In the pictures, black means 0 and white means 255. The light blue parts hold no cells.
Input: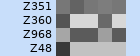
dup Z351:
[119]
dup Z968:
[91]
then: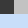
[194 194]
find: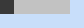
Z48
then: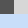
[215 105]
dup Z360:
[215]
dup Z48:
[194]

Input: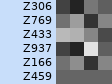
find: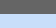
Z459
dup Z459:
[101]
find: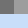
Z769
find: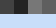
Z306
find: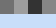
Z769

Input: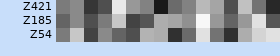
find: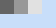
Z185
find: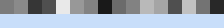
Z421
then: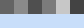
[ 86 173]
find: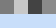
Z54
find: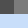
Z185

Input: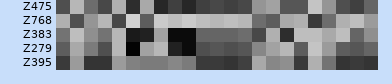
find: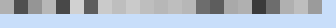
Z768
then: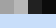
[79 86]
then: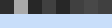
[ 72 149]
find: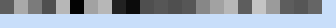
Z279
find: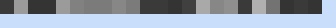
Z395

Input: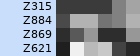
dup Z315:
[59]
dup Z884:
[178]
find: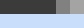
Z315
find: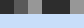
Z869
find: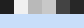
Z621

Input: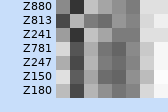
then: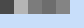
[208 246]
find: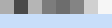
Z247
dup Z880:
[224]

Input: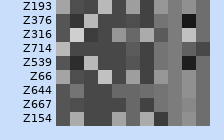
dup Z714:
[72]
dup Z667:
[72]
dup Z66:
[72]
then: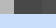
[ 66 116]

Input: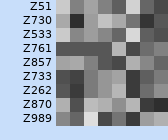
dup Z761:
[87]
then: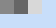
[95 80]
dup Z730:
[169]

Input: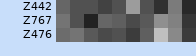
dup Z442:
[81]
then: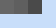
[ 89 143]

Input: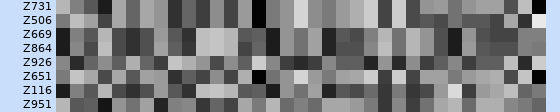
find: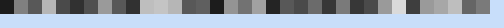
Z116
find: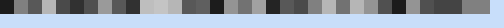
Z669

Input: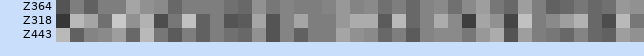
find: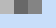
Z318
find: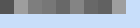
Z443
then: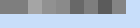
[138 138]
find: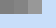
Z364
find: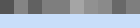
Z443

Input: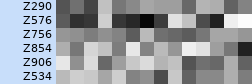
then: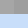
[158 104]
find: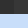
Z576

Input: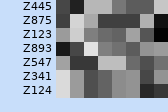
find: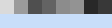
Z124
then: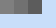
[147 155]
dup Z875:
[64]

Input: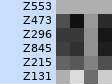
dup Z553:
[175]
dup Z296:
[56]
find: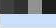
Z845
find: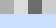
Z131
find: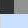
Z845

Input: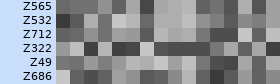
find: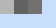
Z565
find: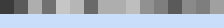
Z532
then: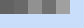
[153  90]
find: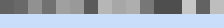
Z712
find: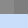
Z532

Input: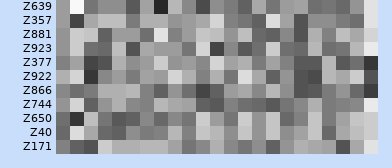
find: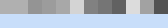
Z357
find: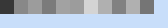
Z922
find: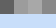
Z866
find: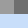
Z881
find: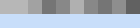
Z171
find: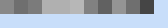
Z866
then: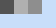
[156 204]

